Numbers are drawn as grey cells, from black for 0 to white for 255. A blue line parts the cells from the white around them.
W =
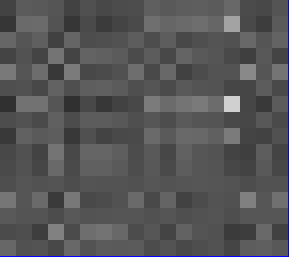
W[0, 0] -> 67
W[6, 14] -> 208
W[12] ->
[118, 85, 106, 58, 120, 73, 76, 82, 106, 73, 100, 66, 76, 83, 81, 128, 86, 112]
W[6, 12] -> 122
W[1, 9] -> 111
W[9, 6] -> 101
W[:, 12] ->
[94, 110, 79, 89, 76, 84, 122, 85, 104, 86, 86, 86, 76, 82, 84, 78]
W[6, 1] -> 114
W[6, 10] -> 107
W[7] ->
[77, 82, 74, 96, 76, 92, 92, 88, 79, 86, 77, 90, 85, 84, 73, 71, 88, 74]
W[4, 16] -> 85
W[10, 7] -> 90
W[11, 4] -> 77
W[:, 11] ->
[93, 106, 72, 100, 65, 89, 116, 90, 105, 97, 93, 85, 66, 79, 98, 73]
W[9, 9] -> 89
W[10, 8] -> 77
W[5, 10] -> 75
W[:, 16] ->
[72, 61, 85, 88, 85, 92, 57, 88, 66, 93, 89, 82, 86, 86, 105, 95]
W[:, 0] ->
[67, 54, 102, 68, 121, 79, 48, 77, 57, 72, 74, 78, 118, 89, 75, 103]
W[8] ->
[57, 97, 90, 93, 56, 80, 67, 73, 74, 106, 90, 105, 104, 96, 123, 68, 66, 81]
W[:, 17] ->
[84, 90, 99, 68, 116, 73, 91, 74, 81, 68, 71, 82, 112, 86, 65, 88]
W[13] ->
[89, 84, 84, 76, 88, 83, 84, 85, 85, 81, 85, 79, 82, 84, 78, 86, 86, 86]
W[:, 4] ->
[66, 54, 101, 68, 123, 79, 48, 76, 56, 72, 74, 77, 120, 88, 75, 104]
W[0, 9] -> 95
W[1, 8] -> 74
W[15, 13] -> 82
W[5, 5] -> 94
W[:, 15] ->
[75, 73, 104, 63, 137, 70, 70, 71, 68, 63, 67, 77, 128, 86, 61, 93]
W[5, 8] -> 79
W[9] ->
[72, 81, 67, 116, 72, 101, 101, 94, 76, 89, 71, 97, 86, 83, 67, 63, 93, 68]

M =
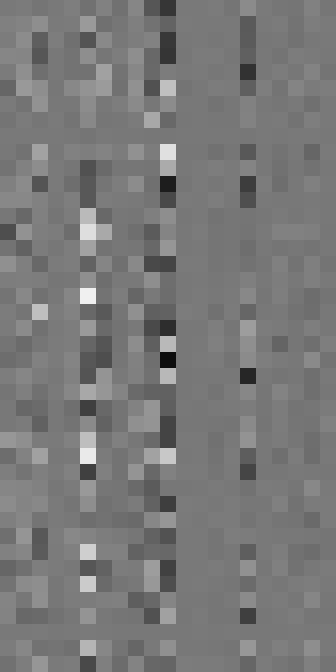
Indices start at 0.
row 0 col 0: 121
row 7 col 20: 121
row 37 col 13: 118
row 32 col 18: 116
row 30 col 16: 123
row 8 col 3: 121
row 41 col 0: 113
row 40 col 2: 114
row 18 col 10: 109
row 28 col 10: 200
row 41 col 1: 125
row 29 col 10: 129
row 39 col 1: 121
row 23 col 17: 117
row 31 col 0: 140
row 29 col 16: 119
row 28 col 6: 123
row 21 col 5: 102
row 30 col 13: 122
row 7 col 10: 104
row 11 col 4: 110
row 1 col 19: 125
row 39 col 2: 122
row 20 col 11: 120
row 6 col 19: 112
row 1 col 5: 154
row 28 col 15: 93
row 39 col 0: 121
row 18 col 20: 116
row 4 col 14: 121
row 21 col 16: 120
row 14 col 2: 126
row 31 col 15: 119
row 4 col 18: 119
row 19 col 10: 98
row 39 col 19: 120
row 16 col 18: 115
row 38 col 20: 118
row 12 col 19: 121
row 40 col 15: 151

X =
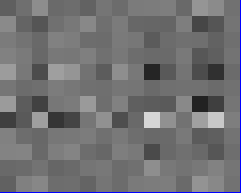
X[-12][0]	95
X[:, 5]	[98, 136, 109, 127, 114, 112, 154, 118, 124, 109, 117, 100]
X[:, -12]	[106, 112, 129, 120, 159, 124, 119, 53, 119, 126, 102, 109]
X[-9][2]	104
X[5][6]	111
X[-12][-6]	124
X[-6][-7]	95
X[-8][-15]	156
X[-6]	[155, 92, 65, 119, 123, 154, 110, 129, 95, 92, 90, 137, 34, 63, 117]
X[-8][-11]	149
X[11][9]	124
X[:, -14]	[111, 100, 115, 122, 120, 108, 92, 89, 109, 132, 107, 128]
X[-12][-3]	149
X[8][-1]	115
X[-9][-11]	119
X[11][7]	108
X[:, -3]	[149, 70, 111, 87, 76, 113, 34, 160, 91, 105, 120, 147]
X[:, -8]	[108, 123, 122, 120, 142, 118, 129, 78, 121, 126, 108, 108]
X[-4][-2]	95
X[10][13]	130
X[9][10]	105
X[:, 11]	[105, 126, 112, 121, 116, 113, 137, 114, 121, 112, 115, 106]
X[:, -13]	[141, 85, 105, 104, 76, 111, 65, 159, 104, 105, 115, 135]
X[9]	[131, 132, 105, 126, 132, 109, 103, 126, 121, 74, 105, 112, 105, 86, 110]
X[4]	[156, 120, 76, 159, 149, 114, 92, 142, 120, 37, 89, 116, 76, 48, 107]
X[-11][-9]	111
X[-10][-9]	108
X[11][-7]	122
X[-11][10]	101
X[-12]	[95, 111, 141, 106, 109, 98, 117, 108, 123, 124, 126, 105, 149, 139, 113]

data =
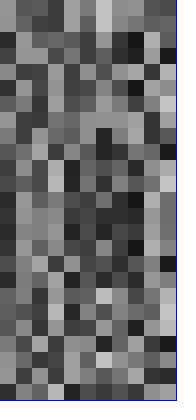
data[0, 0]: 150
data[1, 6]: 194
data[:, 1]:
[86, 98, 152, 150, 62, 149, 122, 62, 62, 110, 140, 93, 152, 147, 132, 152, 128, 124, 125, 81, 137, 72, 105, 63, 131]
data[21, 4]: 143
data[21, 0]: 122
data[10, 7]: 100
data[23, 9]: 52
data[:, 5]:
[122, 95, 62, 62, 143, 72, 93, 143, 143, 88, 101, 115, 62, 68, 74, 62, 68, 86, 96, 130, 68, 136, 97, 126, 78]
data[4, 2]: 67
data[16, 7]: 48
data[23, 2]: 145
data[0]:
[150, 86, 90, 59, 159, 122, 194, 140, 145, 84, 74]
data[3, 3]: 73
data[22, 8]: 119
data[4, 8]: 167
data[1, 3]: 59
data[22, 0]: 146
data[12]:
[43, 152, 93, 121, 77, 62, 112, 48, 22, 175, 109]
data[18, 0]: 98
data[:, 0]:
[150, 147, 44, 66, 136, 49, 91, 150, 122, 85, 63, 72, 43, 51, 43, 51, 78, 43, 98, 94, 85, 122, 146, 150, 47]
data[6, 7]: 122
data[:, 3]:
[59, 59, 102, 73, 153, 148, 158, 116, 104, 61, 172, 183, 121, 136, 150, 136, 59, 161, 152, 183, 149, 59, 68, 59, 183]
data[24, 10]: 160
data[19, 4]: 38
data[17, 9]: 152
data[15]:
[51, 152, 96, 136, 70, 62, 134, 62, 22, 175, 130]
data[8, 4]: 92
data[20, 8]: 32
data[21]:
[122, 72, 165, 59, 143, 136, 36, 100, 159, 57, 25]
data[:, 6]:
[194, 194, 149, 94, 80, 133, 153, 145, 36, 37, 80, 49, 112, 48, 36, 134, 81, 43, 188, 80, 152, 36, 194, 88, 58]

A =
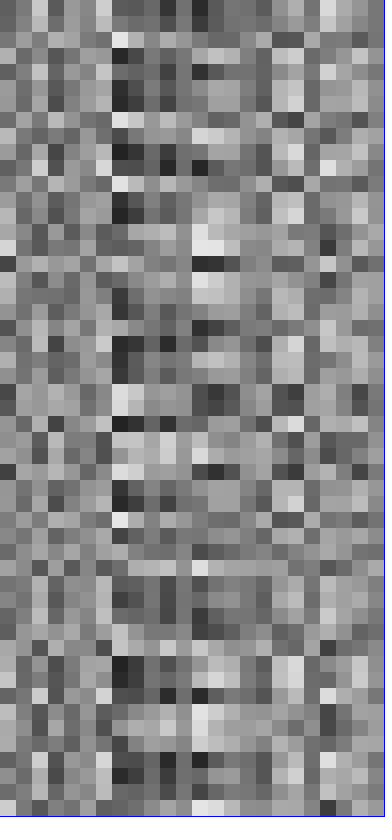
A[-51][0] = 95
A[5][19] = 104
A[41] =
[173, 102, 148, 77, 123, 163, 166, 35, 59, 113, 80, 114, 149, 187, 175, 121, 91, 190, 217, 104, 138, 157, 199, 143]
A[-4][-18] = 214
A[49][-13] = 118
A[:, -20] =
[153, 156, 163, 117, 153, 120, 129, 147, 101, 131, 154, 155, 117, 120, 91, 117, 164, 105, 102, 122, 164, 141, 108, 121, 153, 162, 135, 124, 105, 151, 114, 130, 165, 126, 166, 89, 143, 133, 152, 169, 136, 123, 118, 153, 105, 109, 95, 152, 135, 149, 114]
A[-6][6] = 80
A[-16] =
[162, 139, 87, 158, 89, 134, 89, 110, 174, 180, 193, 147, 222, 178, 164, 162, 155, 159, 114, 126, 87, 107, 142, 170]
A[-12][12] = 65
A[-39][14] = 165
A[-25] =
[149, 104, 177, 67, 135, 156, 193, 35, 50, 100, 50, 108, 102, 155, 159, 113, 78, 184, 219, 102, 176, 170, 192, 132]
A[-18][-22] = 159
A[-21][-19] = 147
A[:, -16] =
[88, 107, 178, 72, 98, 78, 62, 198, 120, 53, 77, 186, 86, 61, 167, 100, 163, 137, 110, 86, 137, 54, 91, 90, 200, 181, 50, 196, 181, 207, 98, 62, 173, 97, 129, 174, 95, 82, 101, 148, 170, 59, 62, 76, 137, 174, 130, 76, 62, 99, 111]
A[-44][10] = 187
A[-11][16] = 176
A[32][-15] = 130
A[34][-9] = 122
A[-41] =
[96, 119, 206, 81, 154, 137, 215, 78, 77, 100, 40, 109, 38, 91, 119, 110, 84, 152, 186, 110, 223, 176, 157, 116]
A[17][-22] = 86
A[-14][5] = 146
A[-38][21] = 152
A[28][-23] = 144
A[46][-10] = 174
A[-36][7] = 93
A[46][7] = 69
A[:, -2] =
[149, 135, 90, 195, 141, 184, 188, 83, 174, 194, 157, 90, 182, 201, 147, 184, 89, 162, 179, 176, 108, 184, 186, 173, 71, 83, 192, 104, 129, 68, 176, 188, 93, 167, 115, 142, 153, 171, 143, 99, 117, 199, 203, 157, 162, 132, 168, 156, 186, 146, 176]
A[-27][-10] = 82
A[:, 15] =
[112, 117, 137, 127, 114, 126, 117, 147, 146, 115, 110, 143, 129, 124, 159, 138, 127, 150, 142, 126, 122, 110, 134, 128, 142, 135, 113, 156, 160, 145, 132, 118, 136, 127, 122, 162, 120, 121, 117, 126, 149, 121, 124, 110, 150, 157, 149, 110, 116, 119, 142]
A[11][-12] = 133
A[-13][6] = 191
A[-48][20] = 126
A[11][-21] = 181
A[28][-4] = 76
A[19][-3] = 155
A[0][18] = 175
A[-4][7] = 78
